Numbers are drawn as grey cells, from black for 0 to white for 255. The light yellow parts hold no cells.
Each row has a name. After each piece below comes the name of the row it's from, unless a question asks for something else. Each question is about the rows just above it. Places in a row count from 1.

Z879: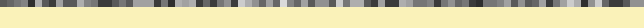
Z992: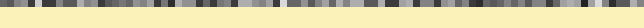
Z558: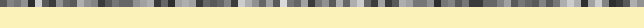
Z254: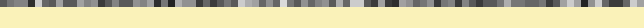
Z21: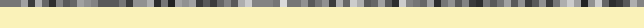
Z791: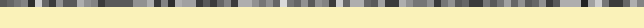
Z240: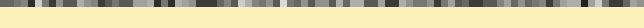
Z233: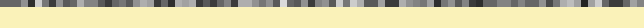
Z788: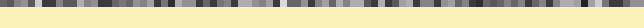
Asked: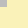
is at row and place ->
Z233, 82
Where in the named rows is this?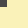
Z233, 79

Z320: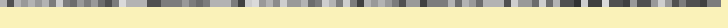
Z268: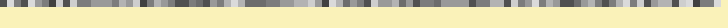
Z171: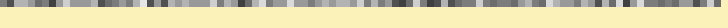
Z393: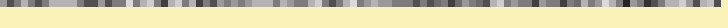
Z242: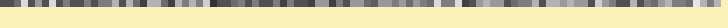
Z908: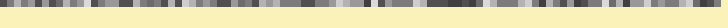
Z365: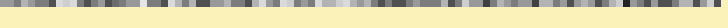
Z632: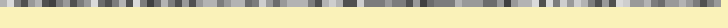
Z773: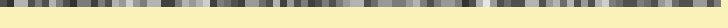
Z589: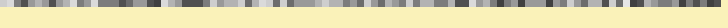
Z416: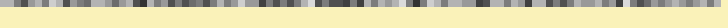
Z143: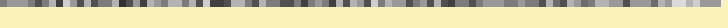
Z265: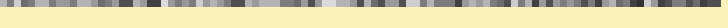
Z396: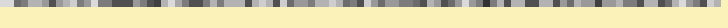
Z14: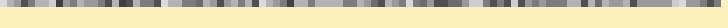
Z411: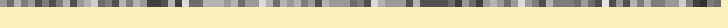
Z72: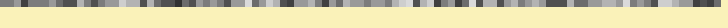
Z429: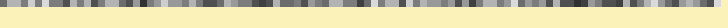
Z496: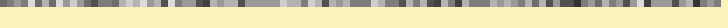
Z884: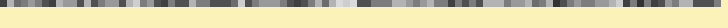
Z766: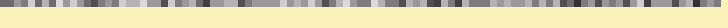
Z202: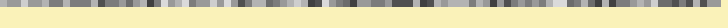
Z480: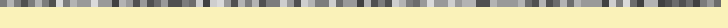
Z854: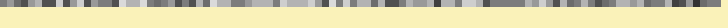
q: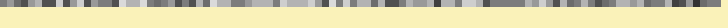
Z854
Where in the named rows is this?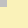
Z393, 102
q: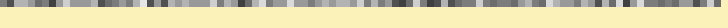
Z171
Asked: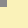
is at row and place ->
Z320, 40
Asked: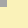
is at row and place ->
Z396, 26
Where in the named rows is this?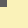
Z242, 54

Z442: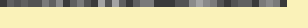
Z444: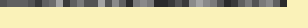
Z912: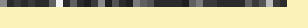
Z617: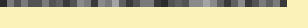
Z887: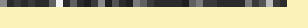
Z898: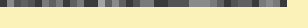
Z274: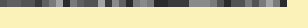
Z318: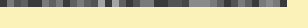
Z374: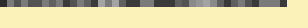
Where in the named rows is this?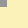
Z374, 29
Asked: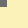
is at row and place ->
Z444, 8
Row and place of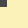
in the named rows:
Z318, 27

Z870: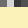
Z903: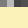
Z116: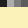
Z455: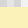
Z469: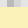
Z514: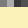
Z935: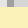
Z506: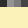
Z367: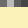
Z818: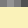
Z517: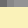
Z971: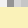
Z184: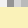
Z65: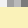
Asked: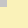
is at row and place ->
Z971, 4
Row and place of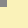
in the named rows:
Z517, 2

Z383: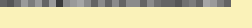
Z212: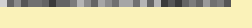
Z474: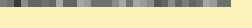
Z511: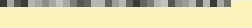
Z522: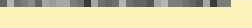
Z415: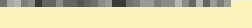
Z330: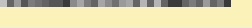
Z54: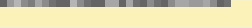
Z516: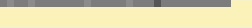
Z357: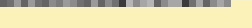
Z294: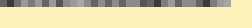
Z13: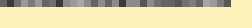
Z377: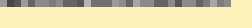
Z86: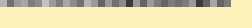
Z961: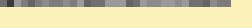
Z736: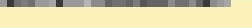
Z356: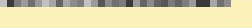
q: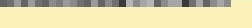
Z357
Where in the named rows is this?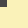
Z377, 2

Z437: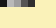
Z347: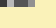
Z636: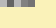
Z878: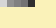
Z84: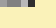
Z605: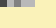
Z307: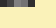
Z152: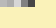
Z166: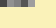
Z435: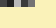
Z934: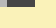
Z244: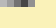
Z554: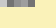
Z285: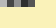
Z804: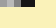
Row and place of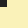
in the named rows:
Z435, 2
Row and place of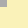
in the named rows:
Z152, 2
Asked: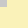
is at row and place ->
Z554, 1
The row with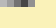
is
Z244
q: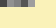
Z166
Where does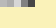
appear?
Z152
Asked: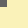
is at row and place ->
Z636, 2

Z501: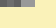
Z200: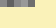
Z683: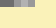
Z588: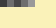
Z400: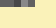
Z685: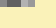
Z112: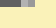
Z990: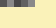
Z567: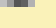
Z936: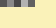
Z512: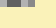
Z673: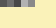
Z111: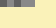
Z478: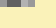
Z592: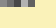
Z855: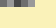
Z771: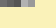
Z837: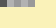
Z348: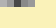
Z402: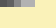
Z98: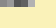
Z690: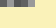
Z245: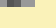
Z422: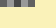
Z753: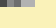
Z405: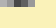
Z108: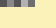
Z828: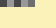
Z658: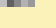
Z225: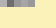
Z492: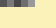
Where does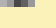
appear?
Z405
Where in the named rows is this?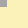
Z225, 4
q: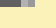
Z112
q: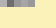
Z225
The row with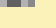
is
Z512
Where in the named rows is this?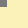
Z492, 2

